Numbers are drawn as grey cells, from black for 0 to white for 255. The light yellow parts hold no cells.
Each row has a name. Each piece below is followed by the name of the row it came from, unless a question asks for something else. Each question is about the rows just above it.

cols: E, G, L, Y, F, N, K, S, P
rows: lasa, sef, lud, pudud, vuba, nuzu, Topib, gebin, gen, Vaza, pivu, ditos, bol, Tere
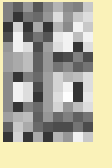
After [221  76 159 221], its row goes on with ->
[242  53 221]
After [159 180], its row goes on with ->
[189  96 150 106 128  96 116]
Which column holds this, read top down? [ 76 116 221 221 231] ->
P
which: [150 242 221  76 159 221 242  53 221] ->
vuba
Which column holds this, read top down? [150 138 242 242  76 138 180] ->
K
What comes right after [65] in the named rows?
[76]

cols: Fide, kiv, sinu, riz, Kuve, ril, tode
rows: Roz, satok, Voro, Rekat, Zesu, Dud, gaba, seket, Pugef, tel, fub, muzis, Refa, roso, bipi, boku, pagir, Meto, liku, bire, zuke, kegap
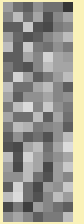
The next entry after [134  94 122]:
[122]
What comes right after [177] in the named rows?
[122]
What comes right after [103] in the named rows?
[82]
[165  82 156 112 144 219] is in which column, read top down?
sinu

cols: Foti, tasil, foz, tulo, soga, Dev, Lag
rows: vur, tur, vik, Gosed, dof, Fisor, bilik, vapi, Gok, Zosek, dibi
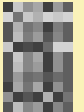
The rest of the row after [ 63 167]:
[116 167  63 145  95]
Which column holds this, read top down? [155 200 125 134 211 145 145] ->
Dev
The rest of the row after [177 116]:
[134  63 125  95]
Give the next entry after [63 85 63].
[177]
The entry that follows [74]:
[63]
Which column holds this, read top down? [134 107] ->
foz
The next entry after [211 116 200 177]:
[211]

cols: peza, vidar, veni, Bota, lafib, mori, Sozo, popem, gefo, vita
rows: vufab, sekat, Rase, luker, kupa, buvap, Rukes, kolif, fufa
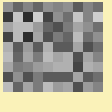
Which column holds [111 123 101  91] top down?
Sozo
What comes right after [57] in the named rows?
[197]
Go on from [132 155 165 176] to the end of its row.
[176  68 176 165]
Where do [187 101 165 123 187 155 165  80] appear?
fufa

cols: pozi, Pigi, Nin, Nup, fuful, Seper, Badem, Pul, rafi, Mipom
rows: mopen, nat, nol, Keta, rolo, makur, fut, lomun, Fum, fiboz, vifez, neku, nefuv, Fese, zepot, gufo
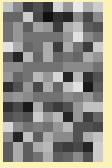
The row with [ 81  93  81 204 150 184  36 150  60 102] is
neku
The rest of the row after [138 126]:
[150 114]
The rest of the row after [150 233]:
[172 204]
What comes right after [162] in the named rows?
[150]
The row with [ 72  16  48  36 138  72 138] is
nat
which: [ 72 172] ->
Fum

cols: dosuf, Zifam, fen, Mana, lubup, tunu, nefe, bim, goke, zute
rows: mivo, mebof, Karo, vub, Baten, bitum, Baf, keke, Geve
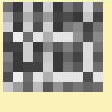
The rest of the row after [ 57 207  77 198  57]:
[100  66 219  88]
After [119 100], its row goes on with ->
[110]
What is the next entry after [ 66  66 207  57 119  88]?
[219]

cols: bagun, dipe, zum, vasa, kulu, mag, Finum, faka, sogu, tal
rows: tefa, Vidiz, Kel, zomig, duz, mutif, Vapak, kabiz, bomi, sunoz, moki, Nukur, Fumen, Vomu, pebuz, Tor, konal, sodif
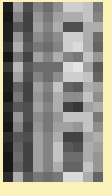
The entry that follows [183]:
[89]
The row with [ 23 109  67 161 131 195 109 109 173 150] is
Tor
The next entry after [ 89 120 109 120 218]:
[218]

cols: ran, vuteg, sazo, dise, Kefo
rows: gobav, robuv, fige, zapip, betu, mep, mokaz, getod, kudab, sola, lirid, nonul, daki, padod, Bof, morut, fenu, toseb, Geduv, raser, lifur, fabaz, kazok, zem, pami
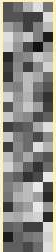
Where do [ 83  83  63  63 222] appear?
robuv
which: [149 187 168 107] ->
getod

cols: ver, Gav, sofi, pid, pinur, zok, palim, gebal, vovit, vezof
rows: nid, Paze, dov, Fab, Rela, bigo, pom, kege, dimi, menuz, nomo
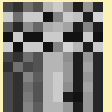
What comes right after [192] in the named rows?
[29]
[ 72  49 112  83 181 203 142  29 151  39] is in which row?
nid
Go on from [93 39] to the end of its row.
[142 103 172 181 163  29 132  29]
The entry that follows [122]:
[83]
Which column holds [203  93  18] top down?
ver
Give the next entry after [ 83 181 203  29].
[18]
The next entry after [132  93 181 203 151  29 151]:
[39]

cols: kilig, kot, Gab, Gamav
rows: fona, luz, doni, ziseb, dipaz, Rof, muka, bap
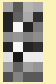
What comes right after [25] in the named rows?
[236]
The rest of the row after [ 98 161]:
[150]
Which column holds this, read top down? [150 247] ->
kot

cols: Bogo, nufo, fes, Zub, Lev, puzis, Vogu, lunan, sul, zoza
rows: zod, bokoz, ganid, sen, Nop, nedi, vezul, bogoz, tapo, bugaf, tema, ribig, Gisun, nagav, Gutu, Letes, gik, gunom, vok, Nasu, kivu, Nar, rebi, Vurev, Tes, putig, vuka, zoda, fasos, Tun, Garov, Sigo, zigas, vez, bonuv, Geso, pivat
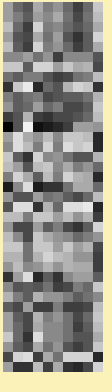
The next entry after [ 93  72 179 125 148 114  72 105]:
[199]
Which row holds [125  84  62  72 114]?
bogoz
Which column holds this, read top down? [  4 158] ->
Bogo
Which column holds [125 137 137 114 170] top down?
Lev
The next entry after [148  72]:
[72]

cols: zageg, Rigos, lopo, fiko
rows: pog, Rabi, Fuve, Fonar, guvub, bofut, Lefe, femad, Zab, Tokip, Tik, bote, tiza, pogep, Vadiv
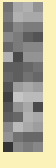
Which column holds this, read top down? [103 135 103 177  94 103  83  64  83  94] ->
zageg
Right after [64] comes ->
[197]
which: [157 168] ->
Zab
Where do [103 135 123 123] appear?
Fuve
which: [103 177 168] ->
bote
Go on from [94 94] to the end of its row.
[103 114]

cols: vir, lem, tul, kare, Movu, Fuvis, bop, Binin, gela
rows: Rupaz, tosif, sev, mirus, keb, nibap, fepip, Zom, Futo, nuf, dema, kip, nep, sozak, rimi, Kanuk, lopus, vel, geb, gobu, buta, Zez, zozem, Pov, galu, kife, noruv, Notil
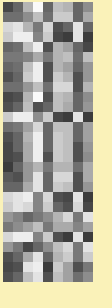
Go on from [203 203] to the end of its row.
[102 170]
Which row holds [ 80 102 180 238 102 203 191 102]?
sozak
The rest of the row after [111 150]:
[191 111 215 215  80 180]
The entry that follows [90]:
[80]
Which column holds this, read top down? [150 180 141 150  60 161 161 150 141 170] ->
gela

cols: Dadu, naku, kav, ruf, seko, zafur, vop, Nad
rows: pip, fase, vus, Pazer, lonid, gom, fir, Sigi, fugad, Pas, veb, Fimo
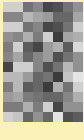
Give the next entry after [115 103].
[103]
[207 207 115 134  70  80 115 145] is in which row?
pip
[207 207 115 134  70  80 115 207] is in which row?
vus
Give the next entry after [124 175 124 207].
[70]

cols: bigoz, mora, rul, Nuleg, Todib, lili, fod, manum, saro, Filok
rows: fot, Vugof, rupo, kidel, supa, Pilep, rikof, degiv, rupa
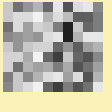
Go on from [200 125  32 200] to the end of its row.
[103 125]
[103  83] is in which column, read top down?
manum
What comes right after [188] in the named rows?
[94]

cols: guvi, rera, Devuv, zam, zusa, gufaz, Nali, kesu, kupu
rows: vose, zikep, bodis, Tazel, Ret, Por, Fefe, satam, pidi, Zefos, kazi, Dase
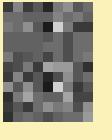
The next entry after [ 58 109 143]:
[121]
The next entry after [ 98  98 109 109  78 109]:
[109]
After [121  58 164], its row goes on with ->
[154 154  87  48]
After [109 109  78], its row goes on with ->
[109 109]
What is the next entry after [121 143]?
[87]
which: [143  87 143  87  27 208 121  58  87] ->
pidi

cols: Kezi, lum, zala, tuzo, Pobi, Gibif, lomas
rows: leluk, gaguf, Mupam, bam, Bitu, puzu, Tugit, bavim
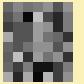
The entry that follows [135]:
[115]
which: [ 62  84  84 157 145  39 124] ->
Mupam
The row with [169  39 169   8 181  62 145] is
bavim
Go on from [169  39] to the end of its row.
[169   8 181  62 145]

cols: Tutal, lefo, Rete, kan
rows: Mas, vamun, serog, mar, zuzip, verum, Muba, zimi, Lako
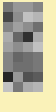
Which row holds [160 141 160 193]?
zuzip
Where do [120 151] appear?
Mas
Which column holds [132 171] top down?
Tutal
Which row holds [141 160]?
zuzip

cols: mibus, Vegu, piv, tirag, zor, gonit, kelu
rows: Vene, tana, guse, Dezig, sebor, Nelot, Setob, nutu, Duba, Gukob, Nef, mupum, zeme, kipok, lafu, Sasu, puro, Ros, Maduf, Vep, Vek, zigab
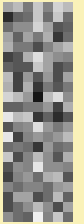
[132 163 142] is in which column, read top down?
piv
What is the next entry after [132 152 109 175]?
[187]
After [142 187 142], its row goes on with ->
[ 77 163]

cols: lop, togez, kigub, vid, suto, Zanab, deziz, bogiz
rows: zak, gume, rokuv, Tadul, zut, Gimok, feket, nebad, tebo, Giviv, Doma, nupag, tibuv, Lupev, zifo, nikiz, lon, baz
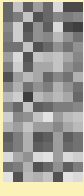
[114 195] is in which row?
zut
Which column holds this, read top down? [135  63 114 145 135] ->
bogiz
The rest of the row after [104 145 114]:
[145]

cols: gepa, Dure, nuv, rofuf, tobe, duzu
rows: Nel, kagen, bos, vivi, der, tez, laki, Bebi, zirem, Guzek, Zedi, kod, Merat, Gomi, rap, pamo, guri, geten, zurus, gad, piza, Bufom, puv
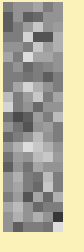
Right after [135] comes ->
[147]
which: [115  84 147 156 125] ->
Merat

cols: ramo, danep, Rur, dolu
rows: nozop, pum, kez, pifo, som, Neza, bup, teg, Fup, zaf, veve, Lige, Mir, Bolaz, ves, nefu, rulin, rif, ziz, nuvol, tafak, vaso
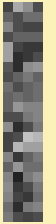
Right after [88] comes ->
[45]
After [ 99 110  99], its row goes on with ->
[110]
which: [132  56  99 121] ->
nefu
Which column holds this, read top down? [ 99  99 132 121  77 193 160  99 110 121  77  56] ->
Rur
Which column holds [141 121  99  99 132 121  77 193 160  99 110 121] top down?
Rur

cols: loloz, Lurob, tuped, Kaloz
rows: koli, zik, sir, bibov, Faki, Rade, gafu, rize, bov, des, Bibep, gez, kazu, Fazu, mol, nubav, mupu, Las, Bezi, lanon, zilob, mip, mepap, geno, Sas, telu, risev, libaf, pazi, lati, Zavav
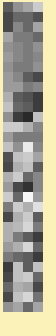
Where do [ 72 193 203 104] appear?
libaf
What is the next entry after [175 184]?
[214]
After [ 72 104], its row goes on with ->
[104  82]
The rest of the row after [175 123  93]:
[60]
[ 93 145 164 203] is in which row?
koli
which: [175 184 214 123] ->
mepap
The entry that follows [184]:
[214]

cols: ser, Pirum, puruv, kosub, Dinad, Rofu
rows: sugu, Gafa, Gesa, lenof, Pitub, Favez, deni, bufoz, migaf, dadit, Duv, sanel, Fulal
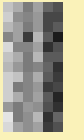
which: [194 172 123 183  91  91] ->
Favez
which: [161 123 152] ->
Gesa
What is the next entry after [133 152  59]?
[71]
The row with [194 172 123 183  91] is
Favez

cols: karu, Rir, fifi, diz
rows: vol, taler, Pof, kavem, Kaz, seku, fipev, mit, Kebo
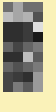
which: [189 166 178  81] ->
taler
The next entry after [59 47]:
[154]
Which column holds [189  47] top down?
karu
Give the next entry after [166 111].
[111]
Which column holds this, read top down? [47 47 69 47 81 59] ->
Rir
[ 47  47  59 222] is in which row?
Pof

